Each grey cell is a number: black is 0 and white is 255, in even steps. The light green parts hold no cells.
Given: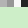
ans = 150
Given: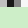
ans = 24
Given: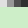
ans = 151
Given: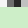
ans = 110
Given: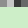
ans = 199
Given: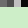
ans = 78
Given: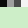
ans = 158
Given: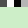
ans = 251
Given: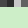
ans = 45
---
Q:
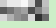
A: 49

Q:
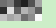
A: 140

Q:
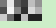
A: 35

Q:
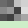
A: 137

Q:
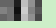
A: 144

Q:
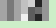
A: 37

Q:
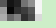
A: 75
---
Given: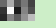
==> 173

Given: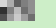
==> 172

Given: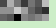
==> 174

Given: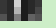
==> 41

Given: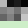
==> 16

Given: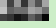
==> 66

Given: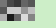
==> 71

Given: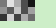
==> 226

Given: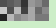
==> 92
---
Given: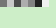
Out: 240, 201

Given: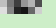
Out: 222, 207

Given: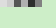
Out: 221, 205

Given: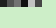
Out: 194, 115

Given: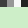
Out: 247, 151

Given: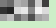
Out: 243, 231

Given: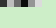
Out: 219, 190
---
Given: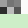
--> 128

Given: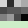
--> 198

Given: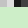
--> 26

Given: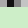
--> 131

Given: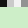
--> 242

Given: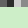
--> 206

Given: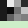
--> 166

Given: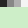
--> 176
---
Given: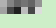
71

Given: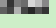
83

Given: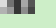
140

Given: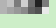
81

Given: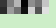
83

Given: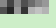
193

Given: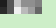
158

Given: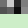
11
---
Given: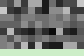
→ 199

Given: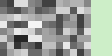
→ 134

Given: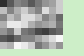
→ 205

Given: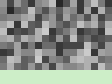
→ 56

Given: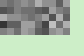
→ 159

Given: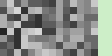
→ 200
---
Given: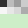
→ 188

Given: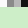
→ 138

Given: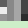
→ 136

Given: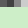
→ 65

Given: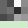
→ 72

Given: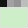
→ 161
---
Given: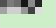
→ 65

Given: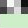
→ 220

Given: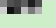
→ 123

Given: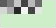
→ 67

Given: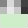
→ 202

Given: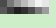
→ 120

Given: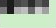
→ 202

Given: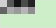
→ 182

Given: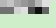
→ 15
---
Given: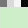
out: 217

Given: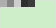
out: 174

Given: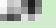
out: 238

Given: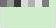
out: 217

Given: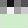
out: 202

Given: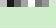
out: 193
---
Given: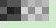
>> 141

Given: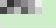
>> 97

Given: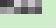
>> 73

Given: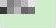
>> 185

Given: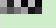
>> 158

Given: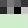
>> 147

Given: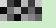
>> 33

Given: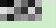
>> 50

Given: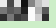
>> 251

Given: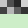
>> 182
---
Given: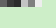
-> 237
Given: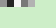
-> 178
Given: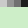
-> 29
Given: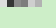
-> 178
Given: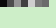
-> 107
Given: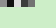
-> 114
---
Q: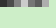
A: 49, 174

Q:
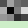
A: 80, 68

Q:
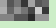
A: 163, 147

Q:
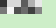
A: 50, 133

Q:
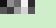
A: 17, 88

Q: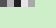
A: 83, 169
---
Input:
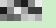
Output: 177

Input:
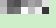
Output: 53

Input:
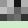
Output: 49

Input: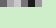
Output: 154

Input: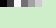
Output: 205

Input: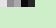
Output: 40

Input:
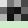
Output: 41
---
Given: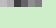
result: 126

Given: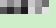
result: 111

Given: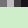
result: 23

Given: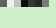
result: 123

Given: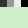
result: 3

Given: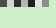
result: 141
